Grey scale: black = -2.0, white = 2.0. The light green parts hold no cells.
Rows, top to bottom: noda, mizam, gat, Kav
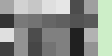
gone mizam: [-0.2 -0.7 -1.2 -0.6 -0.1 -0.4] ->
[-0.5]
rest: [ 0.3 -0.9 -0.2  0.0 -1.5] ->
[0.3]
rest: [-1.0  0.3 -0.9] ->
[-0.2  0.0 -1.5  0.3]
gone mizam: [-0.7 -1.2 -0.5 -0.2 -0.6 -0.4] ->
[-0.1]
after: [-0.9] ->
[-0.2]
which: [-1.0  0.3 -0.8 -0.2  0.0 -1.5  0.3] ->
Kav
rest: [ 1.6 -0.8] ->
[0.5]

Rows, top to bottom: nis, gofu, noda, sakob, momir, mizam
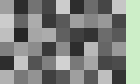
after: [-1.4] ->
[0.6]
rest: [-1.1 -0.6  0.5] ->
[ 0.1  0.4 -0.9]
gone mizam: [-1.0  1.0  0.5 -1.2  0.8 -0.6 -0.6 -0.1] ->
[0.3]
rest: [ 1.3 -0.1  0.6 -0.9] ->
[-0.8]
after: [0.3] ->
[-1.0]
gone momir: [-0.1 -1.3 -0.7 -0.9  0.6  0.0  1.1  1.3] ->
[-0.8]

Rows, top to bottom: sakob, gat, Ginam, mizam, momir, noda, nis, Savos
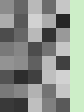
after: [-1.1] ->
[-1.2]
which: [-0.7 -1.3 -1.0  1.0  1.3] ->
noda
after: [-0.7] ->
[-1.3]
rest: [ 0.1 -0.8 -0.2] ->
[1.1]
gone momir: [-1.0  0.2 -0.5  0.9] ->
[0.3]

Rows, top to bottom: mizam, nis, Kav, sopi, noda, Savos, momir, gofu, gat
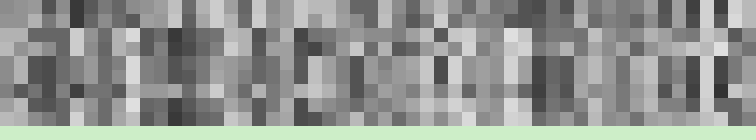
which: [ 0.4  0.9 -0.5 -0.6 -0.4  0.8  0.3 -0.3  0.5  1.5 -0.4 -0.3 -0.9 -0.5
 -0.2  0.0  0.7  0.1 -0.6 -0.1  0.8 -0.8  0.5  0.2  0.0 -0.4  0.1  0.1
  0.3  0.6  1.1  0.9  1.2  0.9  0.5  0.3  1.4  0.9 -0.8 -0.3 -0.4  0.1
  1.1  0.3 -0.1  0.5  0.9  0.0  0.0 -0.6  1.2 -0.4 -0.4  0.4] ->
gofu
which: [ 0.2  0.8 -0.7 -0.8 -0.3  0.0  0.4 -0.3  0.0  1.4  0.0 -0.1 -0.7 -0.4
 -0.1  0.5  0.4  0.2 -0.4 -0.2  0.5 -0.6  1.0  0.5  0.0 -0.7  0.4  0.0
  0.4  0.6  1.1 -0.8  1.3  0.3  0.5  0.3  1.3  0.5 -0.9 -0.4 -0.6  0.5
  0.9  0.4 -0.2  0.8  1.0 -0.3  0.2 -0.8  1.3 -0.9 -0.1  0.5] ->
noda
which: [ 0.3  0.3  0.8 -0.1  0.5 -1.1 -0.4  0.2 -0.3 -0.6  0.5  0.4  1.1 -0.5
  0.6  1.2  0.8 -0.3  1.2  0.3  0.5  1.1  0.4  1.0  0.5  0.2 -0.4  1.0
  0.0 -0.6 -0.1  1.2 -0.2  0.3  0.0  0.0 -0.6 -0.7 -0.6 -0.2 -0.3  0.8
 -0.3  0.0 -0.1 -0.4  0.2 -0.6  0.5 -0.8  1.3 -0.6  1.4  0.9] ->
nis
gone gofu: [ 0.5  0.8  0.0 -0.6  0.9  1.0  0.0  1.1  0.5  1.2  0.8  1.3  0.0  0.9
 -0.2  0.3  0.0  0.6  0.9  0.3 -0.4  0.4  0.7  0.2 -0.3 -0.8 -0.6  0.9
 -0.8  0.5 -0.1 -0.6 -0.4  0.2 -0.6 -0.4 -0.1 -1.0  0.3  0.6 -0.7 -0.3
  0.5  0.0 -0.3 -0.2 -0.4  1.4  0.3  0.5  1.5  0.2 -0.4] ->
[0.1]
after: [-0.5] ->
[0.6]
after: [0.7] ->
[-0.8]
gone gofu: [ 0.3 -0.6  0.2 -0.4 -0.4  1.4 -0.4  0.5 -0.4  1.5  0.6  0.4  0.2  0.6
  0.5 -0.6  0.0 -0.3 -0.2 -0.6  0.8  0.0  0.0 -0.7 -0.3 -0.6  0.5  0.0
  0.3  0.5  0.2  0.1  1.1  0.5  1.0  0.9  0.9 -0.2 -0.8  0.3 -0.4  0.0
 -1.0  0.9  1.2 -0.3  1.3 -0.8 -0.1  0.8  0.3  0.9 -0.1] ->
[0.7]

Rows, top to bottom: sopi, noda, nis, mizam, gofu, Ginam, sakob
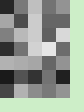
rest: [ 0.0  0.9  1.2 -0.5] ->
[1.4]
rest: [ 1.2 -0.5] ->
[1.4]
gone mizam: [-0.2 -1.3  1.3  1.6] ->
[-0.3]
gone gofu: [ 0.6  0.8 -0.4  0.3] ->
[0.7]

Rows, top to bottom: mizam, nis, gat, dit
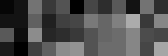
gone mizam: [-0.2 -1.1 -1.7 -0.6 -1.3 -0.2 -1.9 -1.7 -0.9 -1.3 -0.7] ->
[-2.0]
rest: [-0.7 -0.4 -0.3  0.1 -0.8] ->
[-0.9]
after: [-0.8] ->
[-0.9]
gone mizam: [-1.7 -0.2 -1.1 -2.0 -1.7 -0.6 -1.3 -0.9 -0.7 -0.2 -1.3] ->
[-1.9]

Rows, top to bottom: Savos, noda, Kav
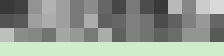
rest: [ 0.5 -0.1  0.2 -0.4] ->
[-0.9 -0.1 -0.8 -1.1  0.9  0.1  1.2  1.4]
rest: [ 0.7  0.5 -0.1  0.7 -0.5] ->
[-0.4  0.0 -0.2 -0.8 -0.5  0.0  0.4 -0.4]
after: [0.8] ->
[0.5]

